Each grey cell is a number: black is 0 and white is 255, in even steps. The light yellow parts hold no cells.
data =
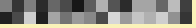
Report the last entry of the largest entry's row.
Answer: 53
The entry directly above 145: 188
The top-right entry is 63
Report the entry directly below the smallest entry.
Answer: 154
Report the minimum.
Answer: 23
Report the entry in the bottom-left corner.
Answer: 32
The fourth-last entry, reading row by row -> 177
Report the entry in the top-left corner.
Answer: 127
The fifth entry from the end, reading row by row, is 197
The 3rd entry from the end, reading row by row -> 206
